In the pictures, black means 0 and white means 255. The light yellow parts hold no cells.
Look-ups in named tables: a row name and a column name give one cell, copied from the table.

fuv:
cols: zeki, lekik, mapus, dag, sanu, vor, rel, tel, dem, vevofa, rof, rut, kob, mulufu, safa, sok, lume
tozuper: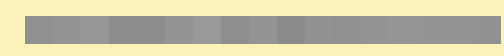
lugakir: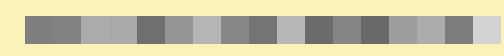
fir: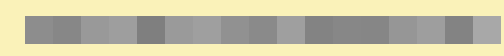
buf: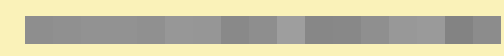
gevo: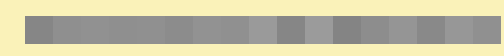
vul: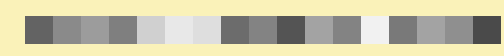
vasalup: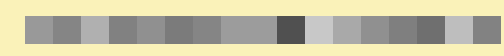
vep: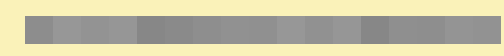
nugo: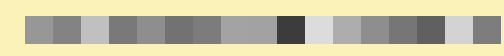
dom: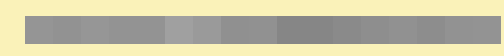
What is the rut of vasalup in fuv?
169
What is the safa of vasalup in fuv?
111
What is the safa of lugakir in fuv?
172
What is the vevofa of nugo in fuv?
60
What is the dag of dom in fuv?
147
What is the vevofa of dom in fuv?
134
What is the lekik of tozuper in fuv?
148
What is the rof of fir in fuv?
131
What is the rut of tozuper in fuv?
144
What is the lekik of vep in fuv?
151
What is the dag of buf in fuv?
146
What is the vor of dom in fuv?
160
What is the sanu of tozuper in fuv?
141
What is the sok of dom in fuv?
146
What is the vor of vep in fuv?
138
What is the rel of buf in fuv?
150
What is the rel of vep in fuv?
142
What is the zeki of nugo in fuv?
151
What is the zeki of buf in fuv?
142
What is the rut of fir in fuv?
135

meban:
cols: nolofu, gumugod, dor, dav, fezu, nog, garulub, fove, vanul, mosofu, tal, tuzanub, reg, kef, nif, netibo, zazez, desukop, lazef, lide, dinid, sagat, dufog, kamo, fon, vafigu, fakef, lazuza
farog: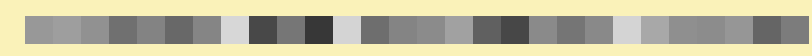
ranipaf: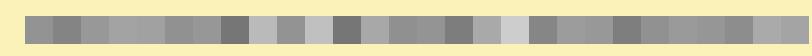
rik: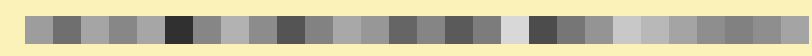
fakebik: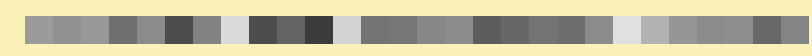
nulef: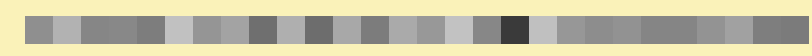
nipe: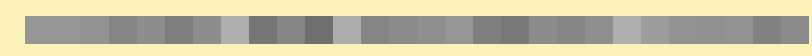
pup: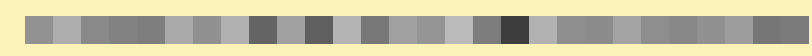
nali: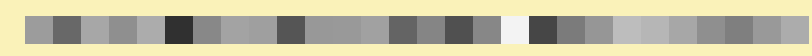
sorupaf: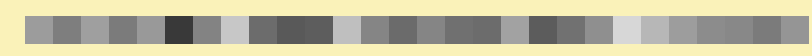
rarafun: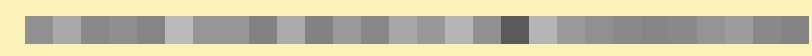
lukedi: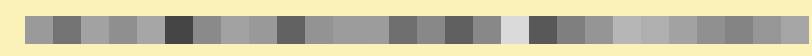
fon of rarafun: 148
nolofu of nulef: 143
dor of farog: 145
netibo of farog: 161
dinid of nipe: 143
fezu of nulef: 125
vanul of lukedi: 153
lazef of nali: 70
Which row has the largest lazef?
nulef

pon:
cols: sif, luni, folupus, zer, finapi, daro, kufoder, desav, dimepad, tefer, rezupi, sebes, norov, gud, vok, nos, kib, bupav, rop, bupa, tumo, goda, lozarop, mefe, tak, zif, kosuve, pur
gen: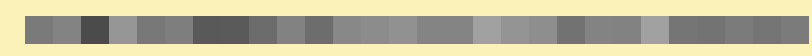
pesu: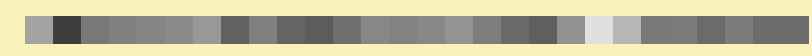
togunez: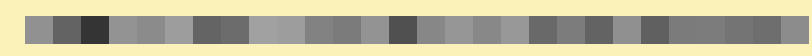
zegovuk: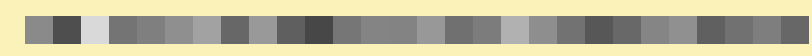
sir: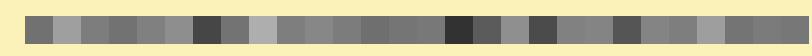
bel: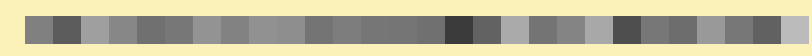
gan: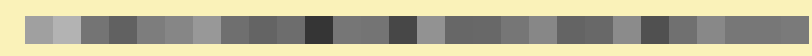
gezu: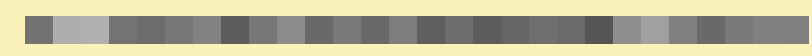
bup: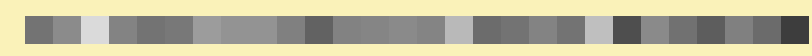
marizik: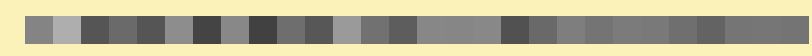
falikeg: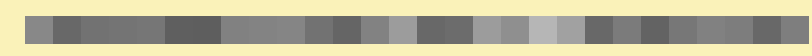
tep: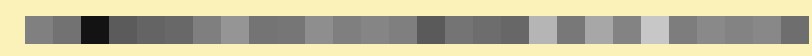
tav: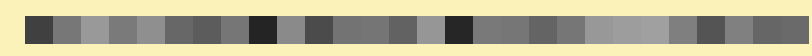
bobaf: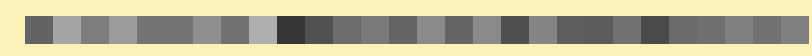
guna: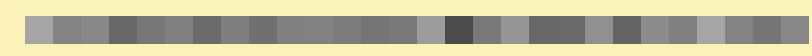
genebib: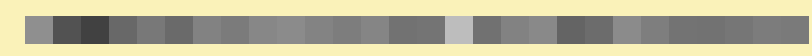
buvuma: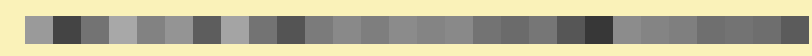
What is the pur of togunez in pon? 140
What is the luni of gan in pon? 179
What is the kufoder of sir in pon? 70
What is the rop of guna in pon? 104
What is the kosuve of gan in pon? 119
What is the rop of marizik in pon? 105
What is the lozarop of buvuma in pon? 132
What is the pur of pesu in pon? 108
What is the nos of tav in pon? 38
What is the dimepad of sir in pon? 174
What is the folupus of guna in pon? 136
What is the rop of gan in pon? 135
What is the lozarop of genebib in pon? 126
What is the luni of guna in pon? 132
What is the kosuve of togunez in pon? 110
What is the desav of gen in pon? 90
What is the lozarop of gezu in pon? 160
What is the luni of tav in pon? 119
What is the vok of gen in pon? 132

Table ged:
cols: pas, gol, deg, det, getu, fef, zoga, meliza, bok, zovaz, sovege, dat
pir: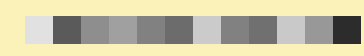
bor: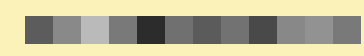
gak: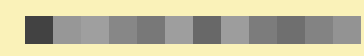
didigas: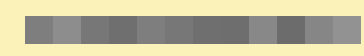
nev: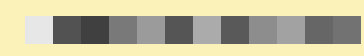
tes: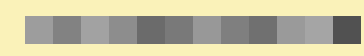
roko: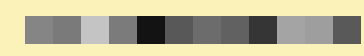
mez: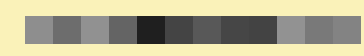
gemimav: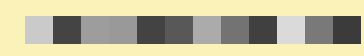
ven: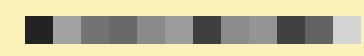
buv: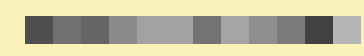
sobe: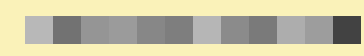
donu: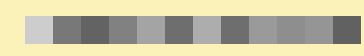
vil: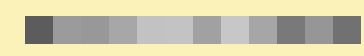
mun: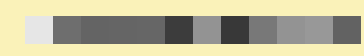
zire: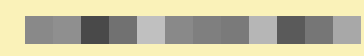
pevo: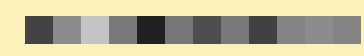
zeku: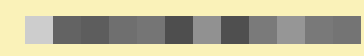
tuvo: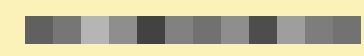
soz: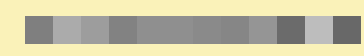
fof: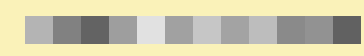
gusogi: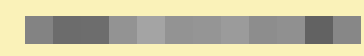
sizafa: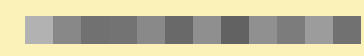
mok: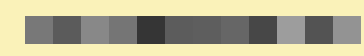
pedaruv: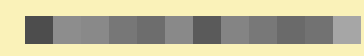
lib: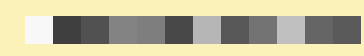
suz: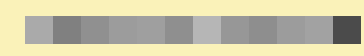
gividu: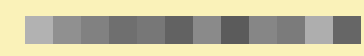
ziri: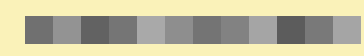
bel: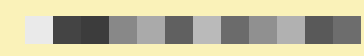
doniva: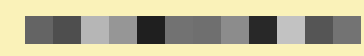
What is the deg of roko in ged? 196
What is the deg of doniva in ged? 182
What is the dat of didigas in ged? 146
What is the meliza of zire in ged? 122
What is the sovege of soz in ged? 189
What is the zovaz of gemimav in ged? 218
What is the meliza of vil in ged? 199
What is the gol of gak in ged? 151
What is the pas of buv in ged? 79
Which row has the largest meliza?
vil

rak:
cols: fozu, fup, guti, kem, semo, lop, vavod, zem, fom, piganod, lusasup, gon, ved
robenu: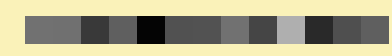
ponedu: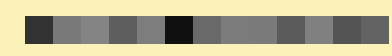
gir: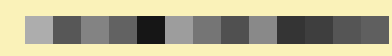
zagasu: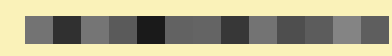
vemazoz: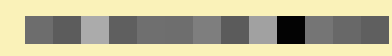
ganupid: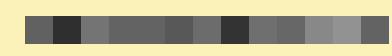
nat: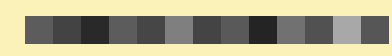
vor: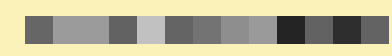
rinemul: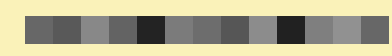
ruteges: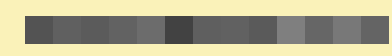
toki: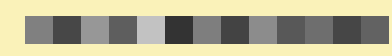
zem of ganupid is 51
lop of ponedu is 16
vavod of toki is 126
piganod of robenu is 175
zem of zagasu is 55
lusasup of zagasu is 92
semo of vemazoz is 111
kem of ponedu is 94
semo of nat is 70
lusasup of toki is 110
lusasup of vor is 98
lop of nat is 127
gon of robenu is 79
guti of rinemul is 136
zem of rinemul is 86
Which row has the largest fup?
vor

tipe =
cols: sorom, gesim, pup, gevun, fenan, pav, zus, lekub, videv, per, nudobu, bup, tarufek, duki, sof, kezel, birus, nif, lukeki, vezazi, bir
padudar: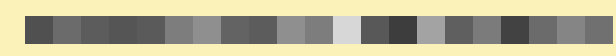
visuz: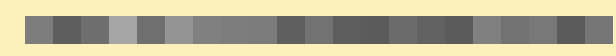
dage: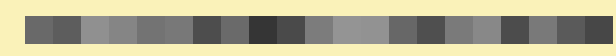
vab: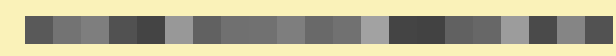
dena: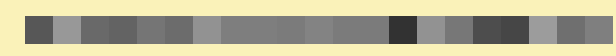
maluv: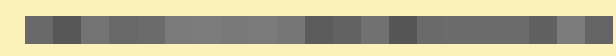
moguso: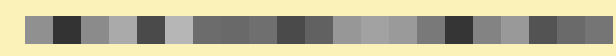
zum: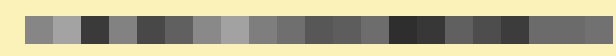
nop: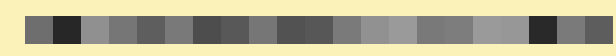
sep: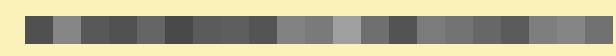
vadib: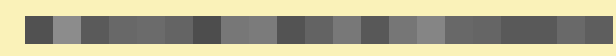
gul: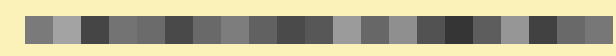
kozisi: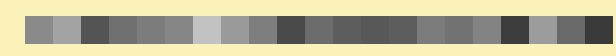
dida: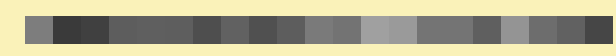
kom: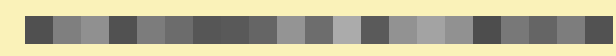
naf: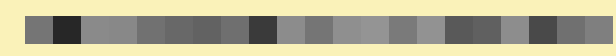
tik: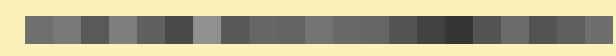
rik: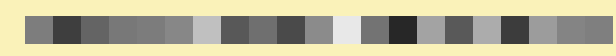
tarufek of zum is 109
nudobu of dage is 124
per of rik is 74
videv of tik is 102
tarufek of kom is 90
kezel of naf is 89
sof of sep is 123
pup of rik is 100
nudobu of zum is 87
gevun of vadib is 104
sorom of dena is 87
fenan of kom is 124
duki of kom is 146
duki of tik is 84
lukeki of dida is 109
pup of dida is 64
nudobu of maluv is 92
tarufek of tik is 101
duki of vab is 68
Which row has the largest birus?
rik

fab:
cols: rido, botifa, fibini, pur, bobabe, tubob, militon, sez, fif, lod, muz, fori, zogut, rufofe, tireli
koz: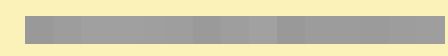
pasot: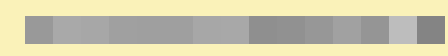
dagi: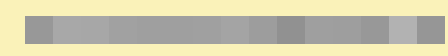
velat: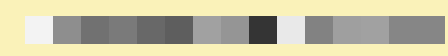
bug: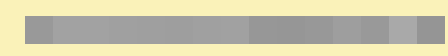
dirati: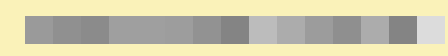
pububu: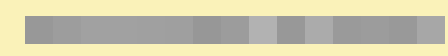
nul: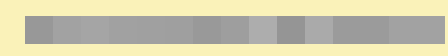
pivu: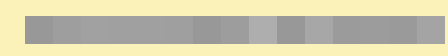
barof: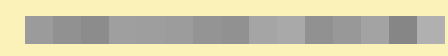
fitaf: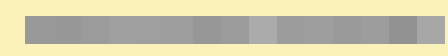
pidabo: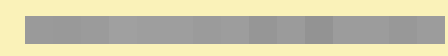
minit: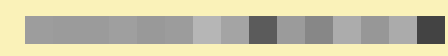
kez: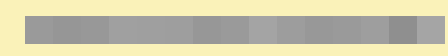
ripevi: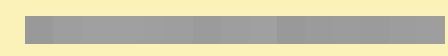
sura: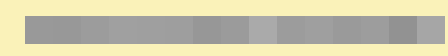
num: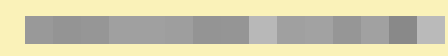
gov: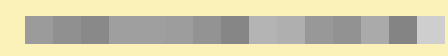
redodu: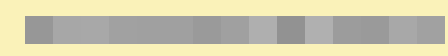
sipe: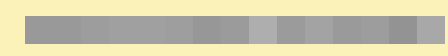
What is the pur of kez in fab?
160
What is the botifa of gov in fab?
144
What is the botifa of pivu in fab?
158
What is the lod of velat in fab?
233
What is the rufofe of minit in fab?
171
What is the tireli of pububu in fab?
167
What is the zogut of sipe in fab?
157
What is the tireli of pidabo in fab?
156
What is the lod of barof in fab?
169
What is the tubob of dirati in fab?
157

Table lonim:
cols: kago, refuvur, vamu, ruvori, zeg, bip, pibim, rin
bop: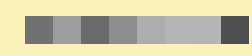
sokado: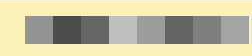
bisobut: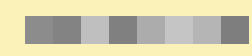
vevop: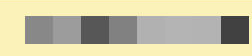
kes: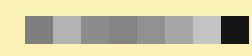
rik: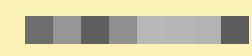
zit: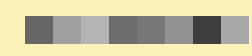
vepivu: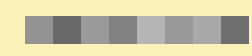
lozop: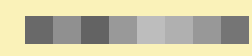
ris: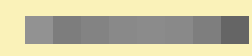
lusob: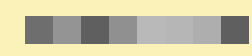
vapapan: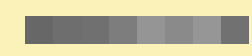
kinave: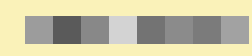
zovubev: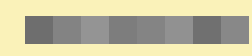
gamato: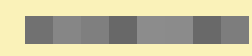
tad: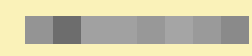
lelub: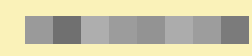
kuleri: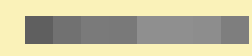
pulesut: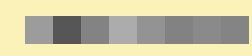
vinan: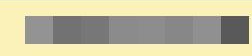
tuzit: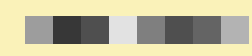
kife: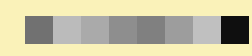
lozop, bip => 176
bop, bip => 180
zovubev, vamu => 148
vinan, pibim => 144
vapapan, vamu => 112
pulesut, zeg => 147
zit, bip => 146
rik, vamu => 94
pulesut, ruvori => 172
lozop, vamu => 99
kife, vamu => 170
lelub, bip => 172
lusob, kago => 110
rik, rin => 92
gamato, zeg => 140
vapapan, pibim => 150
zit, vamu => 180
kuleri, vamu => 122
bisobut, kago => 140

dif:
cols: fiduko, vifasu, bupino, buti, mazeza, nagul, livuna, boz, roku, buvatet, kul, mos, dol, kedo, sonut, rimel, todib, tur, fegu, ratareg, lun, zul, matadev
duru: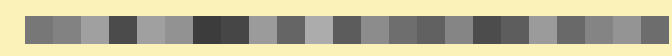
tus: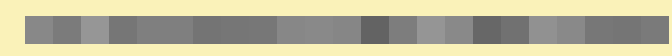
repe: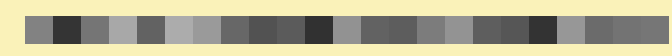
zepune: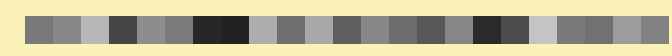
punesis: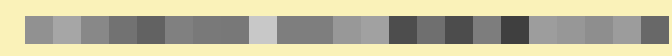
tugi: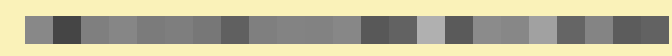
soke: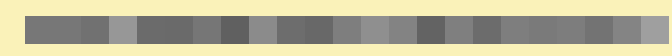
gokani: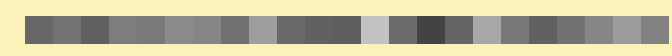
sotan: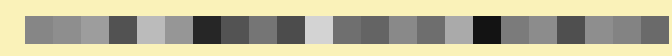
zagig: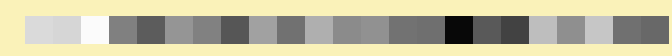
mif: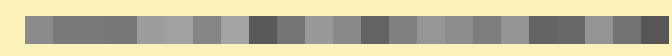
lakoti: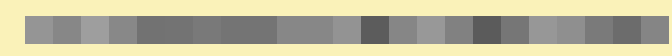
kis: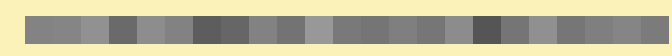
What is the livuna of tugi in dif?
119
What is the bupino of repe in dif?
117
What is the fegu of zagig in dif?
190
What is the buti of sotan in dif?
82
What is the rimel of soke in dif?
127
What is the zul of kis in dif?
133
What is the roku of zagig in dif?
161
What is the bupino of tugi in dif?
127
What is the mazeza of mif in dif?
156
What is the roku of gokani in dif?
158
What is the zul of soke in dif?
132
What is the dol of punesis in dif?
161
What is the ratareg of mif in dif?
103
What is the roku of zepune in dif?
173
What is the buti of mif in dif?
119
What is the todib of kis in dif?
85
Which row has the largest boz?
mif

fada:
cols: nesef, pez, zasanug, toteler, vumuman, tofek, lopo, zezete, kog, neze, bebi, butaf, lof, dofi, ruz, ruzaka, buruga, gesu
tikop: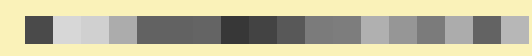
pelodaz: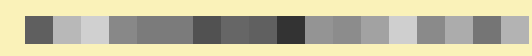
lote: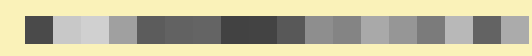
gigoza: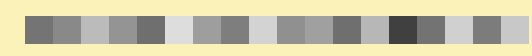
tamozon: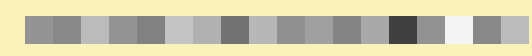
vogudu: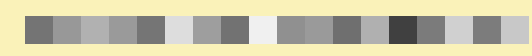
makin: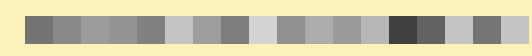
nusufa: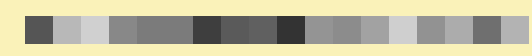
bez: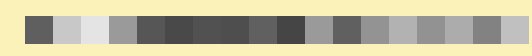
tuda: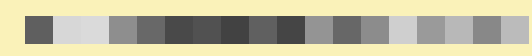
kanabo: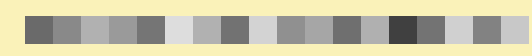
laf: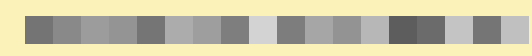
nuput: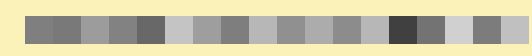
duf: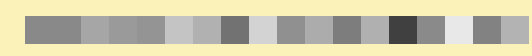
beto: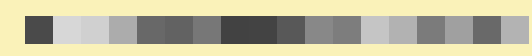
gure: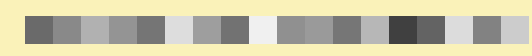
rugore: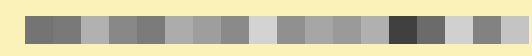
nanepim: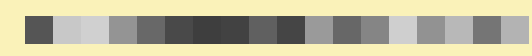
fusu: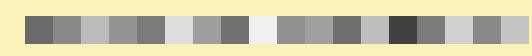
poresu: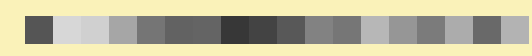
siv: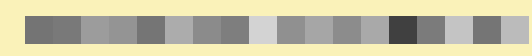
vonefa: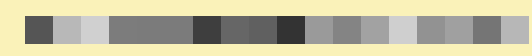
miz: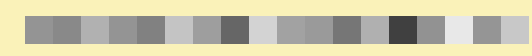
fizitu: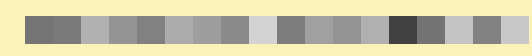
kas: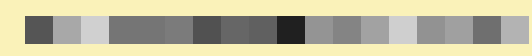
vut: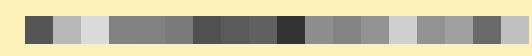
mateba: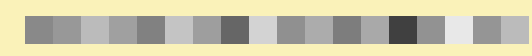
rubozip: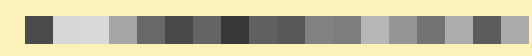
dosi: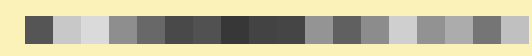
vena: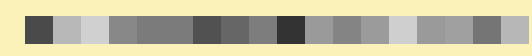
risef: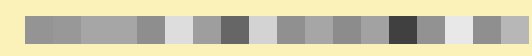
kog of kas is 96
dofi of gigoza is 64
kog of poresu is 67
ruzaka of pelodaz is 172
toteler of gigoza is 148
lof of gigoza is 183
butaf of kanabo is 111
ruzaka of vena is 160
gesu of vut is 192
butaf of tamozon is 132
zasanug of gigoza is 187
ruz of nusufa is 146
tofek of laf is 172
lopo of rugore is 158
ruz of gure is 99

